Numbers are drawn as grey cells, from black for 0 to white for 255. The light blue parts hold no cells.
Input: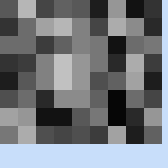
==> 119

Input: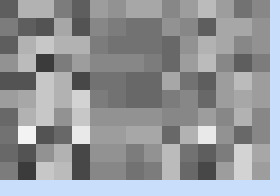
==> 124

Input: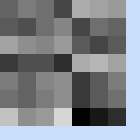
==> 194

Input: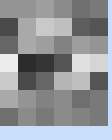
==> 111

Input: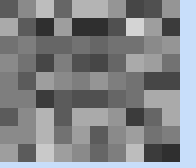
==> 158

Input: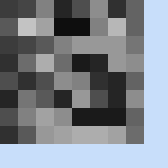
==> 48

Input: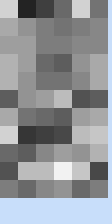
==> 125
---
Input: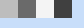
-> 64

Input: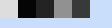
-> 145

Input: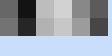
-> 210

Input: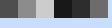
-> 24

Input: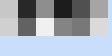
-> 28

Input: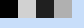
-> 176
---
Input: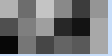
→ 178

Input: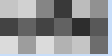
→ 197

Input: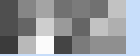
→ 79

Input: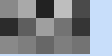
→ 137

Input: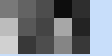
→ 121

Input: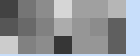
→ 66

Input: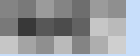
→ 132

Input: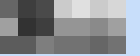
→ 102

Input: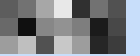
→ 93
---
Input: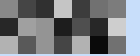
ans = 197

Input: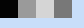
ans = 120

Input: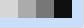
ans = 15

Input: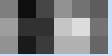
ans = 146

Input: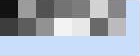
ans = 115

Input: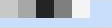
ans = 127

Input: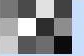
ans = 65

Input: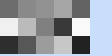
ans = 166
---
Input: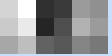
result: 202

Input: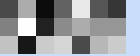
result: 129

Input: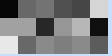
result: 161

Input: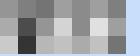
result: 171

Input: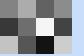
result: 56

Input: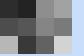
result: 77

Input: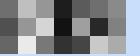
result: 80

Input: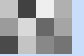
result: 155
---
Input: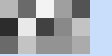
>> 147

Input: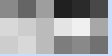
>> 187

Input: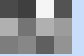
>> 95

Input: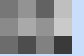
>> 129

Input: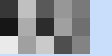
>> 202

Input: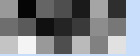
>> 153

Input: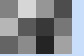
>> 36

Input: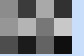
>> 99
